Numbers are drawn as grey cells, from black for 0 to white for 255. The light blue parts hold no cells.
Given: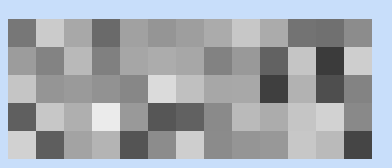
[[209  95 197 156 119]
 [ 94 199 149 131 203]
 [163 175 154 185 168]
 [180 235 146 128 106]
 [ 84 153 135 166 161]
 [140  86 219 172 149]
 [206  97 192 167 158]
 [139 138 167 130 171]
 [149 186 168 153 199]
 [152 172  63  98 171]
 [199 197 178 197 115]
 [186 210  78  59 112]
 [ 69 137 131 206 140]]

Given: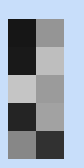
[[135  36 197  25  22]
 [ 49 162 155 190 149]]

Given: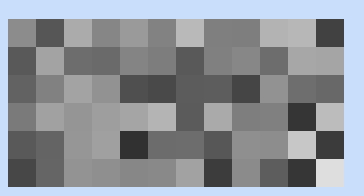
[[ 71  89 122  98  89 140]
 [101 100 161 129 163  86]
 [147 150 149 163 109 171]
 [143 160 158 146 106 134]
 [135  49 165  79 132 154]
 [137 108 180  73 125 130]
 [162 109  91  92  89 185]
 [ 60  87 170  93 128 127]
 [139 143 126  69 135 126]
 [ 93 141 128 146 109 179]
 [ 54 199  53 110 167 183]
 [222  59 188 104 165  65]]

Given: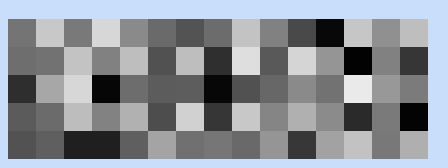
[[ 82  91  46 110 116]
 [ 95 107 167 114 200]
 [ 31 189 215 195 121]
 [ 31 130   6 129 215]
 [ 95 177 109 190 138]
 [164  77  92  81 106]
 [112 209  93 190  83]
 [118  54   7  47 108]
 [105 200  81 222 195]
 [149 133 103  89 129]
 [ 55 176 138 213  73]
 [162 139 114 149   8]
 [194  42 234   2 198]
 [120 122 152 129 144]
 [175   3 123  54 190]]

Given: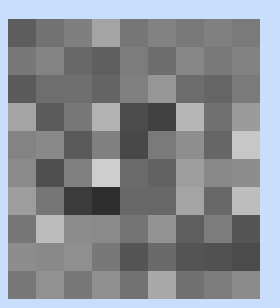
[[119 141 118 157 138 131 164  90 120  93]
 [145 137 188 118  79 137  92 110 131 114]
 [120 143 140  59 128  90 119 111 104 127]
 [144 120 138  46 206 128 178 100  95 164]
 [114  85 116 103 107  72  75 128 124 118]
 [169 106 147 103  98 122  65 150 109 130]
 [113  84  95 164 157 142 183 108 135 121]
 [124  81 124 104 136 102 113 101 121 128]
 [139  75  85 189 141 199 155 122 130 122]]

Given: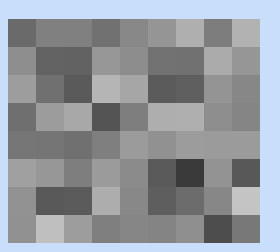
[[145 146 160 118 111 157 142 106]
 [191  89 151 117 156 112  99 128]
 [157  91 126 112 168  90  98 128]
 [127 173 155 127  84 181 151 113]
 [134 136 139 155 126 166 141 136]
 [132  94  90 145 174  91 114 149]
 [143 108  58 156 175  95 113 175]
 [ 77 135 147 155 142 148 171 125]
 [120 196  88 155 133 135 150 178]]
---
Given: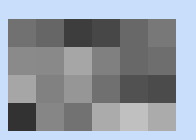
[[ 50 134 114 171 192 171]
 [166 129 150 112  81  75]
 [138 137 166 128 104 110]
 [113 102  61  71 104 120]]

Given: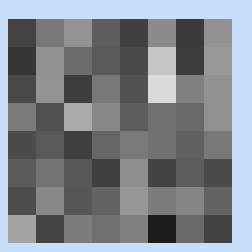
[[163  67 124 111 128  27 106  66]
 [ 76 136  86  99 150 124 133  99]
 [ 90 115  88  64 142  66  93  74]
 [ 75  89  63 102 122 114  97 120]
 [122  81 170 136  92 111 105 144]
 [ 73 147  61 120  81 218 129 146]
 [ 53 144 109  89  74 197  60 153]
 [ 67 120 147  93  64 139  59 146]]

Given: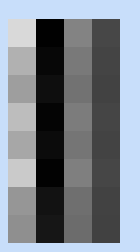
[[143  22 108  65]
 [150  18 111  66]
 [202   2 127  70]
 [167  11 117  67]
 [189   4 124  69]
 [158  14 114  66]
 [177   7 121  68]
 [217   1 131  71]]

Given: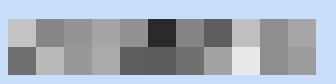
[[111 185 152 170  93  92 112 163 233 142 155]
 [195 134 147 165 145  42 133  94 191 142 166]]

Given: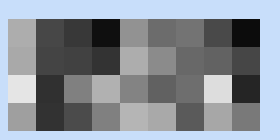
[[159  50  75 128 181 169  90 167 121]
 [229  48 128 177 131  97 110 221  37]
 [169  68  65  51 173 139 104  98  70]
 [173  71  56  15 146 108 115  73  12]]

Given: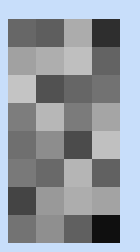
[[115 143  96  15]
 [ 68 153 173 163]
 [121 105 181  97]
 [111 141  75 192]
 [125 183 123 165]
 [196  81 102 114]
 [161 174 191  99]
 [103  94 172  46]]

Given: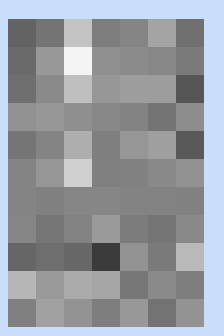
[[128 160 147 126 152 115 147]
 [182 154 171 166 119 138 126]
 [102 110 103  59 147 122 185]
 [134 118 130 154 124 117 137]
 [132 128 134 134 131 131 129]
 [132 150 208 128 129 137 146]
 [117 132 174 127 150 159  89]
 [145 150 143 136 131 116 141]
 [111 138 191 151 157 157  85]
 [106 152 244 144 139 135 122]
 [ 99 116 195 125 133 164 112]]

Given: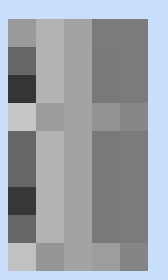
[[193 150 163 157 133]
 [102 179 163 121 123]
 [ 55 179 163 121 123]
 [102 179 163 121 123]
 [102 179 163 121 123]
 [198 156 163 147 135]
 [ 53 179 163 121 123]
 [102 179 163 121 123]
 [154 178 163 123 123]]

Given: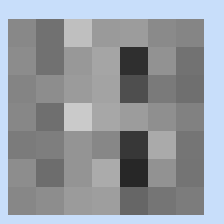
[[135 141 155 158 102 117 124]
 [141 109 148 171  39 146 116]
 [123 126 148 135  55 170 117]
 [135 111 202 167 156 143 129]
 [132 141 155 163  78 122 111]
 [140 113 152 165  47 146 114]
 [136 113 191 154 156 138 133]]
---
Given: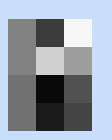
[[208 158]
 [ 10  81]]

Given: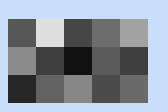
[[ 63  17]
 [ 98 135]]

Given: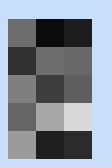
[[110 104]
 [ 61  94]]

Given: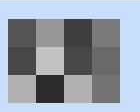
[[194  71]
 [ 43 177]]

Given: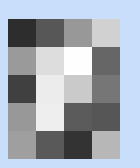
[[221 254]
 [236 202]]

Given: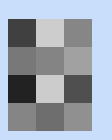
[[132 161]
 [204  79]]
